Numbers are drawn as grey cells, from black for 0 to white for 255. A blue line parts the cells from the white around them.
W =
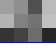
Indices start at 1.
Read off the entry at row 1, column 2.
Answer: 143
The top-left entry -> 159
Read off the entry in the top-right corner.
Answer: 186
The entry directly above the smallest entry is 193

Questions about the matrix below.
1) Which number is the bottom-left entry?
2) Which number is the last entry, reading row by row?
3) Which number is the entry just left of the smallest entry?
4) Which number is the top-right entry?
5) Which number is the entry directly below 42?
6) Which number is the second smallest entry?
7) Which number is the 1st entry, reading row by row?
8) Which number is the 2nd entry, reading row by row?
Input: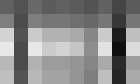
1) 191
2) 170
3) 225
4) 91
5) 36
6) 28
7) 97
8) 83

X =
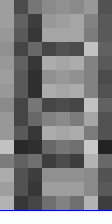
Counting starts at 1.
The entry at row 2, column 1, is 158
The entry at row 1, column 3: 118
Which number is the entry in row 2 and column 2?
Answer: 97
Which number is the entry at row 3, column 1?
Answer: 152
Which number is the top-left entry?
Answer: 158
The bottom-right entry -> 61
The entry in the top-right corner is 82
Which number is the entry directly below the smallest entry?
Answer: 104
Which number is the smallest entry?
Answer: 35
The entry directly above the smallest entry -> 82
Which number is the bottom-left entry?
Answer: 179
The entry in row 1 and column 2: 75
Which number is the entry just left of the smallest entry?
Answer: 200
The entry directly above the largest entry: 124

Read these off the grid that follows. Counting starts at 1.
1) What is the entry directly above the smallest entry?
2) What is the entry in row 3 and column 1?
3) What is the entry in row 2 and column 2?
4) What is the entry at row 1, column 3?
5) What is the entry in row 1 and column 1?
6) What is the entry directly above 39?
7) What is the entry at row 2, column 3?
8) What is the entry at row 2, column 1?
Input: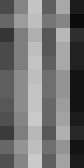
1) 27
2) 53
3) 156
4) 196
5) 74
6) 27
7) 190
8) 103

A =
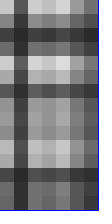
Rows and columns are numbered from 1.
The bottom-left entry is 101
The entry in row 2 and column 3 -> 140
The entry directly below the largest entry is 185
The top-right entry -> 113
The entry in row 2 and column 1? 133
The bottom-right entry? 56
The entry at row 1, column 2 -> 86
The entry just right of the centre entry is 162
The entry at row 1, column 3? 205
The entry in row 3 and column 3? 64
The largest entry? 220
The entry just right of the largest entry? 162
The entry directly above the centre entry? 79
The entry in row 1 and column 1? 198
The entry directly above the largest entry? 119
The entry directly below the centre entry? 147
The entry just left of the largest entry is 198

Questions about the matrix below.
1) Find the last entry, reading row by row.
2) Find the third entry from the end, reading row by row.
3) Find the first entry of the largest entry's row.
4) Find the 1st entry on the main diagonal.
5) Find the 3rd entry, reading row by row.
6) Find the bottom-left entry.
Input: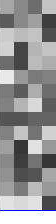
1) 69
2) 217
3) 232
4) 166
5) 108
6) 225

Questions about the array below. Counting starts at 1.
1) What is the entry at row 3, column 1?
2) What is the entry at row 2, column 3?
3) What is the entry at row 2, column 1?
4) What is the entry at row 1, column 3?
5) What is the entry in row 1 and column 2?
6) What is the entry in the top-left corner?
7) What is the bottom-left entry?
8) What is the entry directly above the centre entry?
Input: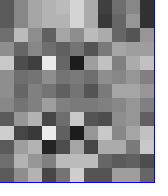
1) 110
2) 165
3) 90
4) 165
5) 135
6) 90
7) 90
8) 122

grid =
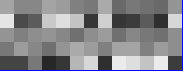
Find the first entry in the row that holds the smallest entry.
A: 68
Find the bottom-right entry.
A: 60
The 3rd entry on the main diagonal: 142
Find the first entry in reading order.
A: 164
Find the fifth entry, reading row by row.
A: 156
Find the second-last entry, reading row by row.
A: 235
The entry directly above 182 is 170
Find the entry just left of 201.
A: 91
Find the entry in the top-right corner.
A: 148
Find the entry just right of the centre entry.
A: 156
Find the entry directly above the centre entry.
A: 54
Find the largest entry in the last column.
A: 215
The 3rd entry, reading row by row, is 135
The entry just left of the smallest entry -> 120
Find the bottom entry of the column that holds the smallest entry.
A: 39
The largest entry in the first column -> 229

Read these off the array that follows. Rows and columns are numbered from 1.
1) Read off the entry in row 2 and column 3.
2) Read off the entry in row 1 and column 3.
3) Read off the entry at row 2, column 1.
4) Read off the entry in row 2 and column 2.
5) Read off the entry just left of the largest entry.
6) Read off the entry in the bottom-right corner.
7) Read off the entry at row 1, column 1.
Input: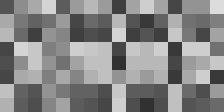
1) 98
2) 169
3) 169
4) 120
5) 147
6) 106
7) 84

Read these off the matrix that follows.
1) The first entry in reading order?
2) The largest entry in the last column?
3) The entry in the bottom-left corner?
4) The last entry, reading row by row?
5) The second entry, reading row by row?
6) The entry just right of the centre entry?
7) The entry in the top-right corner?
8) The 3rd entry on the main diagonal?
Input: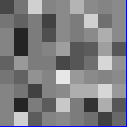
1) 71
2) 153
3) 132
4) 104
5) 117
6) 86
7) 138
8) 124

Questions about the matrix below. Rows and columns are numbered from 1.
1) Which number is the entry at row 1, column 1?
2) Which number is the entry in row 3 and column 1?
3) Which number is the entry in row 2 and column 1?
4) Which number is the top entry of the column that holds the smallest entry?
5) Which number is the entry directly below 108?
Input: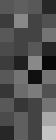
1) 88
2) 88
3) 60
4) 39
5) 54

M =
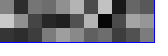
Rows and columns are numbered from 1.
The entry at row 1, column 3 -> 117
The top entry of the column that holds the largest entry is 130
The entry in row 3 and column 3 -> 61
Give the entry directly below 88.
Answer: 150
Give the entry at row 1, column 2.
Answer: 45
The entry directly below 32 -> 158
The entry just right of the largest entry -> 144
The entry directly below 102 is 164
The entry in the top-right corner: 88
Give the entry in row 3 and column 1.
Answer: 53
